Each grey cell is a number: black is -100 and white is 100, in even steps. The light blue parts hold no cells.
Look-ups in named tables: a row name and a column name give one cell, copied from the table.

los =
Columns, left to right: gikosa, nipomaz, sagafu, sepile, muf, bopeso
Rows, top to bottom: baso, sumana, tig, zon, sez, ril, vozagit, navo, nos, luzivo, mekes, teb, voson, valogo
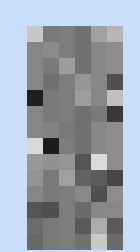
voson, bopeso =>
-30
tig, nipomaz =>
-5
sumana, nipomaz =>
9
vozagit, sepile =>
-11
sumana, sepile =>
-11
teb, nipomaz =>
-37
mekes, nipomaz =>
-5
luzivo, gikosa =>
15
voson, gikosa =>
-15
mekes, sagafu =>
-2
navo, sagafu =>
-2
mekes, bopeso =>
10
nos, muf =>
72
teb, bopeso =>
7
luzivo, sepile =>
-22
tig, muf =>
6
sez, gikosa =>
-76
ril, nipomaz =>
-5
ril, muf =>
-4
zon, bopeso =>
-37

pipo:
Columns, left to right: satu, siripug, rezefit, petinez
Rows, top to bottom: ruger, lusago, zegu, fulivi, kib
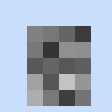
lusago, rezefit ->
13
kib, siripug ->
-5
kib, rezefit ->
-51
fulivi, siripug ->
-33
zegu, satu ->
-31
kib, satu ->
36

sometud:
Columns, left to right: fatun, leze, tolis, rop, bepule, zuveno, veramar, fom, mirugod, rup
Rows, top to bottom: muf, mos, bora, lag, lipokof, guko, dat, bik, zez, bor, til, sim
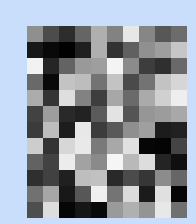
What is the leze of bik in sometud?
-60
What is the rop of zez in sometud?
27
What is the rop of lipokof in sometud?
2
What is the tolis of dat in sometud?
-77
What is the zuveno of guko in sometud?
78
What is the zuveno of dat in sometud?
-30
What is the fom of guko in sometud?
18
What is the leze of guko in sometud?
23
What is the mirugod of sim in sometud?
82
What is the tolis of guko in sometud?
-68
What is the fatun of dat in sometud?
-54

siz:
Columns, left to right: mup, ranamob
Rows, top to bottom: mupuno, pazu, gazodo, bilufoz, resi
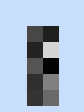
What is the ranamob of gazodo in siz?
-98
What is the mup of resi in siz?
-59
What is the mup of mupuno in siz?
-44
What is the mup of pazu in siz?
-73
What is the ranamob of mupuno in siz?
-76
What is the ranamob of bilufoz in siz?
0
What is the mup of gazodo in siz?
-34
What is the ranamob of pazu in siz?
67
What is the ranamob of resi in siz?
-17
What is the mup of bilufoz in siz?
-63
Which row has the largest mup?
gazodo

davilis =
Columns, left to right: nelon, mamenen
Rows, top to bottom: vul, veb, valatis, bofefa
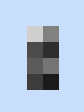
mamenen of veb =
-64
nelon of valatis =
-29
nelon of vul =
62
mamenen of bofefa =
-80
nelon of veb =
-41
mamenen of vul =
1
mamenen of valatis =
-9
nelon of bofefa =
-53

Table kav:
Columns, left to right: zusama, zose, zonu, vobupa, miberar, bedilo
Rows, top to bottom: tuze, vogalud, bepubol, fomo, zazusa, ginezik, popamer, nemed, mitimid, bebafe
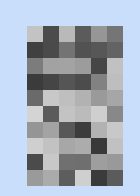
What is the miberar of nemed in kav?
-55
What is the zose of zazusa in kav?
57
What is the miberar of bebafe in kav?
-54
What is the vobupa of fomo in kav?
-40
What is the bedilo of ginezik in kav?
7
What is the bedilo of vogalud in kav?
-22
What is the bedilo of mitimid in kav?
20
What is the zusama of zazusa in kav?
-17
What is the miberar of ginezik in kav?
62
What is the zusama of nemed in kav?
62

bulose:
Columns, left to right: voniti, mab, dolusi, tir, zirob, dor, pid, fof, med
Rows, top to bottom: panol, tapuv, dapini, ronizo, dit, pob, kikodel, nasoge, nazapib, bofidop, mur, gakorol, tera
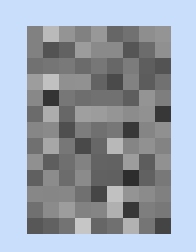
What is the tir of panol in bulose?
1
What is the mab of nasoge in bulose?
31
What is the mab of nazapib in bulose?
-26
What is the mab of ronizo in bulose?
51
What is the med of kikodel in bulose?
13
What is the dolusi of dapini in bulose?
-5
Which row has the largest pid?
tera

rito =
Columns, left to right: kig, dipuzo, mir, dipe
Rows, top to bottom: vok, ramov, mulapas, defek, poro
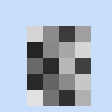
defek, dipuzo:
-21
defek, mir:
9
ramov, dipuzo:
7
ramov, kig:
-72
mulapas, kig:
-18
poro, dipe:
38
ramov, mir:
31
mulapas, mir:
44
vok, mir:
-54
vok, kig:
66
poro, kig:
77
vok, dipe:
25
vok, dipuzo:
9
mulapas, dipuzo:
-67
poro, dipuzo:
-10
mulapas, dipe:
-50
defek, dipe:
56
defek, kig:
-68
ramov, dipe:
68
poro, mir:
-62

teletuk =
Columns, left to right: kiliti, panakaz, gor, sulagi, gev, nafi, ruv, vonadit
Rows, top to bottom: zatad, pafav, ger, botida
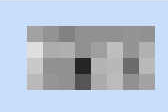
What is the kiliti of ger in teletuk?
58
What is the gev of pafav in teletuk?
25
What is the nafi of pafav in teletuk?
49
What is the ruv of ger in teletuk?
-16
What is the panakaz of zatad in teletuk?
15
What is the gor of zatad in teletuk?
2
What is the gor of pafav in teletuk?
37
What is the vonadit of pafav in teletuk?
38
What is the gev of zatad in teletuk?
14
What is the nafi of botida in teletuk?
47
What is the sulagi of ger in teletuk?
-71
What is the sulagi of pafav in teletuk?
13
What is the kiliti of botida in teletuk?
45
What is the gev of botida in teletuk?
34
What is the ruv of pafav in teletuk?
16
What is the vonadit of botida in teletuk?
28
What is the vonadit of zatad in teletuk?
14
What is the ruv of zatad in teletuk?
16
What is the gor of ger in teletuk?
14

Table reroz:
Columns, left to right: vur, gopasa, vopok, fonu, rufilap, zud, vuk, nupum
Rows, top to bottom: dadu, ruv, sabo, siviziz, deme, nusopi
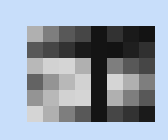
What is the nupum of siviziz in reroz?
-1
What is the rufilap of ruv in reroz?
-84
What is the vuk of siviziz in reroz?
38
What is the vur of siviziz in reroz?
-22
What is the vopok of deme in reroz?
65
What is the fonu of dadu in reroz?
-45
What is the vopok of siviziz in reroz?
44
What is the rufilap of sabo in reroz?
-84
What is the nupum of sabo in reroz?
-45
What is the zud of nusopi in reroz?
-45
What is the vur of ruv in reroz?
-31
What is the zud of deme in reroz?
38
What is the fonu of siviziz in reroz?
65
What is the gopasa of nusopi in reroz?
38
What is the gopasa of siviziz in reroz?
16
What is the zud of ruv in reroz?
-85

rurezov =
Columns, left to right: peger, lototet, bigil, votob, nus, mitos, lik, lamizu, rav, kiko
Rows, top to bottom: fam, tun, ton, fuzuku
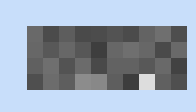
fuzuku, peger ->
-38
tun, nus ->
-51
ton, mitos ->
-23
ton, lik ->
-23
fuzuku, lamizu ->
73
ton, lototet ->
-13
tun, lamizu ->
-19
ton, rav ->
-18
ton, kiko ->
-48
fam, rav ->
-13
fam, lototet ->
-41
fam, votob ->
-42

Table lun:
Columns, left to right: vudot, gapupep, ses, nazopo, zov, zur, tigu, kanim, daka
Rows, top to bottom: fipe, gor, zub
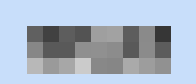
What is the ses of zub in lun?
31
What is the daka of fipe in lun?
-58
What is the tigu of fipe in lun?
-27
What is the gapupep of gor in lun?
-30
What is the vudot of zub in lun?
44
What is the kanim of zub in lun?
23
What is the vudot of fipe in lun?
-25
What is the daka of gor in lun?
-28
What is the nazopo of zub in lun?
59
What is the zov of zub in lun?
7
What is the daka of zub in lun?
14
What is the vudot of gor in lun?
6
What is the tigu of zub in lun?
33
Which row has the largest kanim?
zub

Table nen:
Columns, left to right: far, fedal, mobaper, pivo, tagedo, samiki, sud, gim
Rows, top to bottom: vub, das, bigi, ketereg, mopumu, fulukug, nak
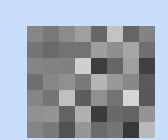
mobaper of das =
-10
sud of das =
30
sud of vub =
-21
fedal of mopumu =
-8
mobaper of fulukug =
-22
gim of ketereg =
-30
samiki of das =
12
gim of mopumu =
-32
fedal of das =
-17
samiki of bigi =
-20
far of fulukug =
13
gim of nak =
46
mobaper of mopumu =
50
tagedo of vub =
-19

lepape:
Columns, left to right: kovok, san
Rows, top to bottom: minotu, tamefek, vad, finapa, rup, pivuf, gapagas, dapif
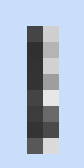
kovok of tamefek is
-62
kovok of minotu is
-46
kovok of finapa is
-60
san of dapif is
71
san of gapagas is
-42
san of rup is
81
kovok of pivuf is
-53
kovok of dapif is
-31
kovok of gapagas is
-59
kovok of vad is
-61

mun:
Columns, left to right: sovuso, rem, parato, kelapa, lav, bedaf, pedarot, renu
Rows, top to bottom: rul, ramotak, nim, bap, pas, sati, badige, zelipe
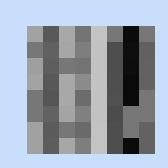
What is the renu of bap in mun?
-23
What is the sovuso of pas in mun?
-7
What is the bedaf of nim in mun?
-39
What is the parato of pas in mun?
32
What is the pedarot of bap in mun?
-92
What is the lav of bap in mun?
52
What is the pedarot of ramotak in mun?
-89
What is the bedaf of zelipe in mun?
-39
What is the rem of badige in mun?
-29
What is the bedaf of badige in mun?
-39
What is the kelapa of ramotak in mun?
-1
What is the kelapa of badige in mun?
-17
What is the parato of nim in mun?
-7
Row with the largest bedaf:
rul

